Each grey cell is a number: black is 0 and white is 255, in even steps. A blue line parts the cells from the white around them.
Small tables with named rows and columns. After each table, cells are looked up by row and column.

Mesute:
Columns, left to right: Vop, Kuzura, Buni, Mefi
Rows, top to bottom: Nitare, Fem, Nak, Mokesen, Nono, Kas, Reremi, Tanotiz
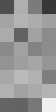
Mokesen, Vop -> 137
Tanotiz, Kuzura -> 99
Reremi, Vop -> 177
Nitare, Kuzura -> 175
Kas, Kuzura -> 186
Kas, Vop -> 168
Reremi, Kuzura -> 162
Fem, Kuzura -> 179
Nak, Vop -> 171
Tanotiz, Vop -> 100
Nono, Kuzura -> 158
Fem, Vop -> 163
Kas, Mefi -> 126
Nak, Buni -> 162
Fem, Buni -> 172
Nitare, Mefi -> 55
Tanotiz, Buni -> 120
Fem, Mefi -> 160
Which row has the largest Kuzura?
Kas

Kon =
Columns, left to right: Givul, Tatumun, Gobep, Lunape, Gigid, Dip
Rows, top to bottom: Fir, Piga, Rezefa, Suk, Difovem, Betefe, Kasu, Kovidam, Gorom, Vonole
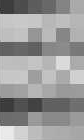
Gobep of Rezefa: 149
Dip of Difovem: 171
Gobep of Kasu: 181
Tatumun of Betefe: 199
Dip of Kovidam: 111
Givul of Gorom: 109
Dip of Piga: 181

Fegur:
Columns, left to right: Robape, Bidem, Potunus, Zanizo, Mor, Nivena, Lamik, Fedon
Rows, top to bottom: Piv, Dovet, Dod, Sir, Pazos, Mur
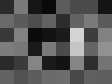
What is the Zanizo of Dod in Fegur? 18
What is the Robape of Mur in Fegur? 99
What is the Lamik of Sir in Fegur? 101
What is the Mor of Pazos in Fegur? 19
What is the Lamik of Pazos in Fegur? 46
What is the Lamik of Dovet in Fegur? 122
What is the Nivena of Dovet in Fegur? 99
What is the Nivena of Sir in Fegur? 197
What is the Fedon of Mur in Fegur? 94
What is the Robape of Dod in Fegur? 57
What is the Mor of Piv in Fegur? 92
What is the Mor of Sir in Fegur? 75
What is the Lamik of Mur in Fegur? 96
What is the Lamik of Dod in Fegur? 61
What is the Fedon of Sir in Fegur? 145
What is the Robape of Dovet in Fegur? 106
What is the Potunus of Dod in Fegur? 11

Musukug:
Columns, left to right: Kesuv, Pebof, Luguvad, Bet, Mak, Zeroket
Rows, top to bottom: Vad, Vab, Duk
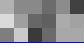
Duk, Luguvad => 58
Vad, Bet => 108
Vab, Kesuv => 218
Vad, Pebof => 137
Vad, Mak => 140
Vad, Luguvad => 137
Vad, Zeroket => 65
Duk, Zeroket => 168
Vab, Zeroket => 162
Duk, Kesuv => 126
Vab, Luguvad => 103
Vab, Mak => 171
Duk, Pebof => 202
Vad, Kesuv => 177
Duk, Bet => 107
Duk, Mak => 168
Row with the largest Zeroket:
Duk

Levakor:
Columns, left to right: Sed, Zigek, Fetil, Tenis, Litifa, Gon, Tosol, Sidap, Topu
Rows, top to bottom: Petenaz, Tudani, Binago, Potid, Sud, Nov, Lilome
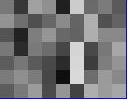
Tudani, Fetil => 79
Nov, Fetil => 123
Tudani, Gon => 100
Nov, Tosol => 109
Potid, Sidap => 120
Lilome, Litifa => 149
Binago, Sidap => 137
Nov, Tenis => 71
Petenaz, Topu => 90
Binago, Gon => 99
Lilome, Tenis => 75

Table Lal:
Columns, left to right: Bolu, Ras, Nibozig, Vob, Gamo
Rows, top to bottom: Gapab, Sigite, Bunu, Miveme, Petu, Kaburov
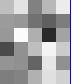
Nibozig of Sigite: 113
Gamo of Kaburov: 208
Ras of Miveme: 145
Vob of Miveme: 244
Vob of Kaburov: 224
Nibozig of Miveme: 190
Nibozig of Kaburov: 177
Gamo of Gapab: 236
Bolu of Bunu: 152
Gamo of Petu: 144
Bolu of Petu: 148
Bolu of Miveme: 74
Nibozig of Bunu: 175
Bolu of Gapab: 190
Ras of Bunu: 251
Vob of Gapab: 184
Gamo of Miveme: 203
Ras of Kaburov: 131
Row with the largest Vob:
Miveme

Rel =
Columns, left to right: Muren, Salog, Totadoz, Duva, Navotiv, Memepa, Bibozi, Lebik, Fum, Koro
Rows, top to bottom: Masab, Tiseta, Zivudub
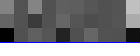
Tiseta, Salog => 82
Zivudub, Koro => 16
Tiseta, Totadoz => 59
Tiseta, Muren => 101
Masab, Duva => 81
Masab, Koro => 192
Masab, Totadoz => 132
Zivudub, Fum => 81
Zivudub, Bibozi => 102
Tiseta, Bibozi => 77
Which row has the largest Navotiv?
Tiseta

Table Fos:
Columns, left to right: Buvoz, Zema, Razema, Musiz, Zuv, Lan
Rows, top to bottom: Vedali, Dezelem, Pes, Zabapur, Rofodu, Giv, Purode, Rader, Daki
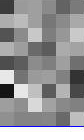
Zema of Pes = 139
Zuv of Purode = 180
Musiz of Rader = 162
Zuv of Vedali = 99
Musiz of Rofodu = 127
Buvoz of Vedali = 60
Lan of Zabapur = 163

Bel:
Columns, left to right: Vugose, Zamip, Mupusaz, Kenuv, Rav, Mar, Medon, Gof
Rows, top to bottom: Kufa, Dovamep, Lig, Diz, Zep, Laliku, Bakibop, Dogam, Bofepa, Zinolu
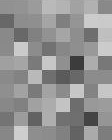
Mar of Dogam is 109
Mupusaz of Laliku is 185
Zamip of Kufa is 147
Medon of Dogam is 153
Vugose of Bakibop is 143
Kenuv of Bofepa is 174
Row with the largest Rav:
Dogam

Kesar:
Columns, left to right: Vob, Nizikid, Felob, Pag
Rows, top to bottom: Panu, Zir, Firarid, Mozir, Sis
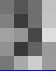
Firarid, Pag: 221
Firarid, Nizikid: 149
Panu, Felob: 111
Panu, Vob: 116
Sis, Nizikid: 169
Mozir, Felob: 98
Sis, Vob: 119
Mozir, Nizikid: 56
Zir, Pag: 197
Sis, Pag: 155
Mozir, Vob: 146
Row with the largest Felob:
Sis

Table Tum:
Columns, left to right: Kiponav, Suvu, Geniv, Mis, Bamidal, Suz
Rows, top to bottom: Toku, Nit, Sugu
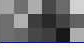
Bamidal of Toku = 106
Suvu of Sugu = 103
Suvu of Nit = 176
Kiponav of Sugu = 111
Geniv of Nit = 61
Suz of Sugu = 175
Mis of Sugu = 62
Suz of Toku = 210
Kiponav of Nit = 110
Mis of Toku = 72
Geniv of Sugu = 71
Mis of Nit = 41
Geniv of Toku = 173
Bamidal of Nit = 67
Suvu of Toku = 112
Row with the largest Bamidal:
Toku

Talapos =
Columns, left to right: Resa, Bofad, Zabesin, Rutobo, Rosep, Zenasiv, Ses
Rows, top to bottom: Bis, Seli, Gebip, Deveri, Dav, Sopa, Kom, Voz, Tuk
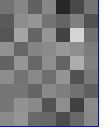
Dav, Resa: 98
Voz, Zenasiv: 64
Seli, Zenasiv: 128
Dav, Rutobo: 143
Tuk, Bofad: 149
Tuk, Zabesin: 105
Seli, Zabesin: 149
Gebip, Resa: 85
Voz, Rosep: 142
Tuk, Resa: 138
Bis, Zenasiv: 72
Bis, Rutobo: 135
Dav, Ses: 128
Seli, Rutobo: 115
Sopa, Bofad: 115
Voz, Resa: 118
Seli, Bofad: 141
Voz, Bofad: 146
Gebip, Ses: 111
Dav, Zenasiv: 173

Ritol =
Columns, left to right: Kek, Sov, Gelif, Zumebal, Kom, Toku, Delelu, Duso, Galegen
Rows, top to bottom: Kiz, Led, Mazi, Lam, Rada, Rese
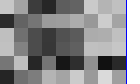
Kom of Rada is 22
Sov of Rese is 111
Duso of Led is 205
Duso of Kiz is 180
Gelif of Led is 117
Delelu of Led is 152
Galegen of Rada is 41
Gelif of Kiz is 60
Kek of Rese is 37
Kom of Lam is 86

